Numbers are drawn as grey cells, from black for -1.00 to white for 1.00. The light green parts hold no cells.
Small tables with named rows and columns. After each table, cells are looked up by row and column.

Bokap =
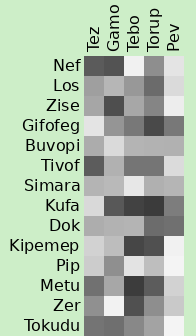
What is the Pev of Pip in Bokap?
0.91
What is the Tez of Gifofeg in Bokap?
0.79
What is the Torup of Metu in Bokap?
-0.28
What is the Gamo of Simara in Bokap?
0.45
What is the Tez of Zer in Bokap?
0.13
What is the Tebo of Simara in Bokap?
0.81
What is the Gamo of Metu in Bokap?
0.31
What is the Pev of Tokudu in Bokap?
0.91
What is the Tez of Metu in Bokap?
-0.11
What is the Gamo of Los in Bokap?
0.43
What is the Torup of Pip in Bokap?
0.49
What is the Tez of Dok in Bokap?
0.36
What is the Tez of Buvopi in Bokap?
0.35
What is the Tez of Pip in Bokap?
0.60
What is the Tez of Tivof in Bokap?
-0.28
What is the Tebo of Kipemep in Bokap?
-0.45
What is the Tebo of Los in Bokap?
0.19
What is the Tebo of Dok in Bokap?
0.41
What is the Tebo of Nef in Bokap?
0.89
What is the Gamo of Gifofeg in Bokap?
0.17
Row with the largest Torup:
Pip

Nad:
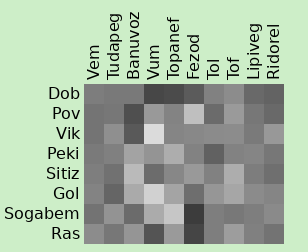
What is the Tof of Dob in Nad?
0.10
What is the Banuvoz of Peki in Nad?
0.28
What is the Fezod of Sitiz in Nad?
0.20
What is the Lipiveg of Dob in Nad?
-0.18
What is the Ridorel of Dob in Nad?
-0.22
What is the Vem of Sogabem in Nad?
-0.10
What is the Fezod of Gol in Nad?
-0.14
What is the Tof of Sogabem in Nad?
-0.06
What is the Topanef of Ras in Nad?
0.21
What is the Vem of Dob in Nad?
-0.02
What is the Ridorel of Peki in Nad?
-0.07
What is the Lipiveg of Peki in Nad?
0.04
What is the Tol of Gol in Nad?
0.18
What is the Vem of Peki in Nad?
-0.04
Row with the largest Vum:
Vik

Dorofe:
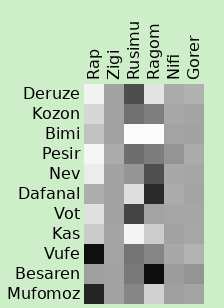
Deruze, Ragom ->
0.79
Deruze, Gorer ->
0.39
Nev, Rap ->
0.85
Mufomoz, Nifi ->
0.25
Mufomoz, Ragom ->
0.64
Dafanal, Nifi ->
0.34
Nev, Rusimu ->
0.17
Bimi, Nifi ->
0.28
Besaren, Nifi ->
0.22
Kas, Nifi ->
0.27
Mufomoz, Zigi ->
0.27
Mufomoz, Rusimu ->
0.05
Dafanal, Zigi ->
0.27
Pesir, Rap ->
0.93
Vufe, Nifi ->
0.32
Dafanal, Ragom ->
-0.67
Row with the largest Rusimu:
Bimi

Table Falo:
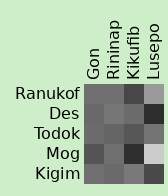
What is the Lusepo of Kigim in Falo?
-0.43
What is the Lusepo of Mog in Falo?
0.60
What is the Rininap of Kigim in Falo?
-0.17
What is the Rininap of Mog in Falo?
-0.13
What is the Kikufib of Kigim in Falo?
-0.05
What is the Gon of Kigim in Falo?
-0.13
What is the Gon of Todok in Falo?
-0.15
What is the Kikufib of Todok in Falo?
-0.32
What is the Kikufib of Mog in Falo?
-0.63
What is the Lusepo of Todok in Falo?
-0.10
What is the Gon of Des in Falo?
-0.18
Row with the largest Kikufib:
Kigim

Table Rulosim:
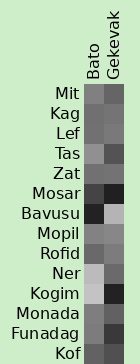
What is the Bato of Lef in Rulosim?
-0.11
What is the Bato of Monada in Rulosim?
-0.01
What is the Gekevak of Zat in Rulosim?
-0.10
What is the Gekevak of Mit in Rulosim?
-0.21
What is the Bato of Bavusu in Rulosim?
-0.73
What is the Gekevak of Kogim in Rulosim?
-0.73
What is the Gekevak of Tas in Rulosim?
-0.35
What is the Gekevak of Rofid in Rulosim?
-0.03
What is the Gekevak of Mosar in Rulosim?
-0.75
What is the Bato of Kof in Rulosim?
-0.23
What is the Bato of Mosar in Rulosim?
-0.47
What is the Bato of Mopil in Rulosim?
0.02
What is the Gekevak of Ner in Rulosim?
-0.17
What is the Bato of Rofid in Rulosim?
-0.18
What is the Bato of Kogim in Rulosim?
0.53

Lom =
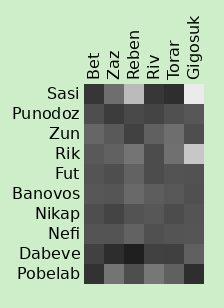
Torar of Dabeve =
-0.50
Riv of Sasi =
-0.57
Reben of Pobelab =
-0.39
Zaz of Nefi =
-0.34
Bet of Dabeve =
-0.49
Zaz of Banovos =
-0.33
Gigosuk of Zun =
-0.39
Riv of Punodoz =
-0.47
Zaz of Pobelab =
-0.09
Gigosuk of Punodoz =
-0.32
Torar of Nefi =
-0.34
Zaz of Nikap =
-0.47

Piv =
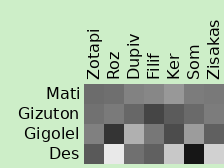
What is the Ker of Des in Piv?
0.57
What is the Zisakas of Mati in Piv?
-0.05
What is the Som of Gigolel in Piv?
0.22
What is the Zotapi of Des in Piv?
-0.30
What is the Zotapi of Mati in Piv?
-0.15
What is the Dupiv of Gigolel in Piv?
0.38
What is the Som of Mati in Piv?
-0.03
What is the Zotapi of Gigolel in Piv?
0.00
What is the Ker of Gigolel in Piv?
-0.40
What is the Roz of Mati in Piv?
-0.13
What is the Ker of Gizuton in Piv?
-0.29

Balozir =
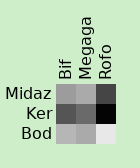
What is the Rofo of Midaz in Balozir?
-0.46
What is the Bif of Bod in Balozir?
0.43
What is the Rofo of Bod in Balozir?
0.82
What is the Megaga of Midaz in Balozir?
0.33
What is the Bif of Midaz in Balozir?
0.22
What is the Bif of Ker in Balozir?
-0.33
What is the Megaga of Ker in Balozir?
-0.17
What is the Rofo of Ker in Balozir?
-0.97
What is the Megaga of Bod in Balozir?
0.33

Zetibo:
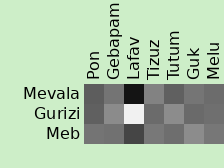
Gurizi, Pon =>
-0.25
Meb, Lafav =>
-0.46
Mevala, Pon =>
-0.27
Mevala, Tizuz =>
0.02
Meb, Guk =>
0.10
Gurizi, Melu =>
-0.13
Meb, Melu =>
-0.07
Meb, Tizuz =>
-0.06
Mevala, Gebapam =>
-0.09
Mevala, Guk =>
-0.08

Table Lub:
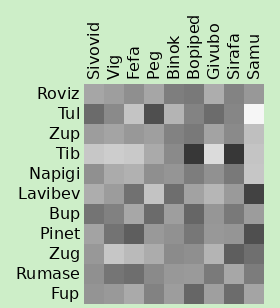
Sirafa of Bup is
-0.05
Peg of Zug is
0.35
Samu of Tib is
0.54
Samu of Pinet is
-0.38
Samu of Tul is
0.93
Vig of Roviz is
0.24
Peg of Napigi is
0.12
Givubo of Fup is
0.25
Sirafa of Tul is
0.05
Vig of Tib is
0.61
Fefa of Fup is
0.33
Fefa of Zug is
0.46
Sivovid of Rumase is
0.13
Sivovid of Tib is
0.56
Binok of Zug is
0.09
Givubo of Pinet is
0.19
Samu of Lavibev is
-0.48
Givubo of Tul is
-0.15
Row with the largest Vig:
Tib

